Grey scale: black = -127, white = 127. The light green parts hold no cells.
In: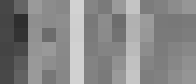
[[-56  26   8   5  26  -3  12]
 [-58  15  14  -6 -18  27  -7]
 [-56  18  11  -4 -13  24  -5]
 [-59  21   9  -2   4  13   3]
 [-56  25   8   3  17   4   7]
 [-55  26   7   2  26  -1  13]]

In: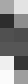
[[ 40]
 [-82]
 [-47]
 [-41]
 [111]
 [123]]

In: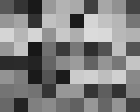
[[ -39 -102   51  -63   17]
 [  22  -77   55   85   54]
 [  85   85   72   91   56]
 [  23 -104  -69  -81   62]
 [ -85  -92   11  -28   -8]
 [  19 -101 -100   80   80]
 [ -11  -12   23  -74  -77]
 [ -23    0  -14   23   21]]

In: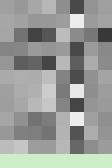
[[ 32  39  14  19]
 [ 38  23  29  27]
 [ 37 -61  60  -8]
 [  4  26  26  27]
 [ 22 -27  56  43]
 [ 42  44   3  17]
 [ 31  48  -5  14]
 [ 30  56   4  21]
 [ 37 -13  49  32]
 [ 24  -1  51  45]
 [ 60  28  55  13]]

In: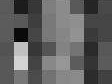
[[-37 -73  11 -90]
 [-35 -65  11 -57]
 [-36 -57   6 -69]
 [-44 -72   3 -85]
 [-39 -59  22 -75]
 [-40 -52   7 -83]]

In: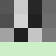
[[-41 -88]
 [-49 -95]
 [ 34  69]]

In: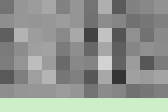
[[-12  28   2 -12 -37   8]
 [ 14  21  28 -14   5  -8]
 [-32  29   9 -61 -42 -13]
 [ -5  31  -4 -24 -32  16]
 [ -2  61 -21   4 -28 -40]
 [-38  31  -8 -40 -75  27]
 [ 14  22  27 -12   5  -8]]
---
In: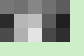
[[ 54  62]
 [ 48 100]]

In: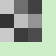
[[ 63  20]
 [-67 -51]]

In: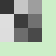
[[-67 -14]
 [-18 -54]]

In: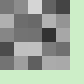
[[-18 -22]
 [-12 -13]]

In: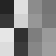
[[ 82  23]
 [-78  -1]]

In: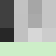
[[65 42]
 [65 87]]

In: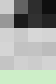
[[-101  -78]
 [  73   87]]
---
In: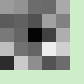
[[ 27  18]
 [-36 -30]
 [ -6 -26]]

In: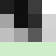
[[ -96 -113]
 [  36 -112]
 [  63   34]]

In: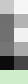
[[ 73 118]
 [-16  51]
 [-15 113]]

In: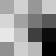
[[ 41  81]
 [ 86  34]
 [103  65]]

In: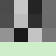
[[ -52   71]
 [ -50   61]
 [  19 -102]]

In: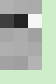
[[ 49  44]
 [-64 -92]
 [ 39  44]]

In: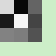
[[  90 -119]
 [-102  118]
 [   2   -2]]

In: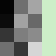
[[-123  -16]
 [-116   34]
 [ -74   -1]]
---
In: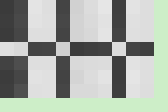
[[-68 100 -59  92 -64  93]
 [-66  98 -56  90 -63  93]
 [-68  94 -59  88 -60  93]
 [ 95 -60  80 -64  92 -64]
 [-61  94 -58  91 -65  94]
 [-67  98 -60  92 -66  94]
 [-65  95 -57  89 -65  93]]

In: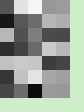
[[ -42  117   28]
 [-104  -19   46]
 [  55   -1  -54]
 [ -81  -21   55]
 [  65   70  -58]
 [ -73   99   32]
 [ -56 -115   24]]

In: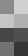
[[ 11]
 [ 69]
 [-56]
 [-13]]

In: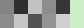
[[  3  66 -73]
 [ 11 -44  80]]

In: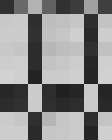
[[-79  50 -78  33]
 [ 72 -81  64 -81]
 [ 76 -77  70 -86]
 [ 72 -83  62 -79]
 [ 77 -83  71 -88]
 [ 82 -91  76 -90]
 [-88  76 -95  74]
 [-83  75 -86  74]
 [ 75 -80  70 -81]
 [ 77 -85  71 -91]]

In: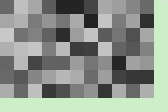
[[-23  39 -91 -59  30 -21]
 [ 38  -5 -10 -93  -4 -80]
 [ 72   1 -83  67 -10  39]
 [ 47  68  58 -63 -27   2]
 [-25 -58 -30 -10 -89  22]
 [-22   6  55 -20 -62 -73]
 [ 44  63 -48  18  44  46]]

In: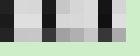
[[ -93   87   71   91   85]
 [-100   95   87   91   95]
 [ -91   71   33   70   42]]

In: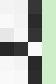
[[115 -73]
 [121 -84]
 [103 -75]
 [-88 122]
 [119 -86]
 [121 -83]]
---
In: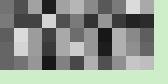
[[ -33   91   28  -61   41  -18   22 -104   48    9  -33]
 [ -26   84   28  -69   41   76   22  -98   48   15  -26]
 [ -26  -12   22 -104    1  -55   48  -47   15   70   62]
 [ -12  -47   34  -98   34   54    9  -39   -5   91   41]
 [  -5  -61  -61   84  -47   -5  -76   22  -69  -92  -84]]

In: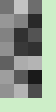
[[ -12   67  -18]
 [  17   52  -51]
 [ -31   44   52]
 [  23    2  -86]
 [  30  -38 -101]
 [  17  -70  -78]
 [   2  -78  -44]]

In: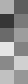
[[  9  80]
 [-21  29]
 [ 65  23]
 [101   2]
 [-73  -5]
 [ 49 -34]]

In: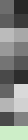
[[-26  89]
 [ 53  81]
 [ 59  40]
 [-54   2]
 [ 25  -4]
 [-11 -41]
 [-34 -69]
 [-54 -82]
 [-18 -88]]

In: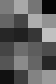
[[  -3   40  -10 -122]
 [ -42   11  -26  -89]
 [ -58  -18  -34  -50]
 [ -26  -58   46   18]
 [-110  -65    3   26]
 [ -89  -95  -73   64]]

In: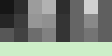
[[ -40  -61  -18    1  -75  -26  -11  -32]
 [ -90  -67   22   16  -75  -26    9  -32]
 [-105  -82   28   50  -82  -26   80  -32]]
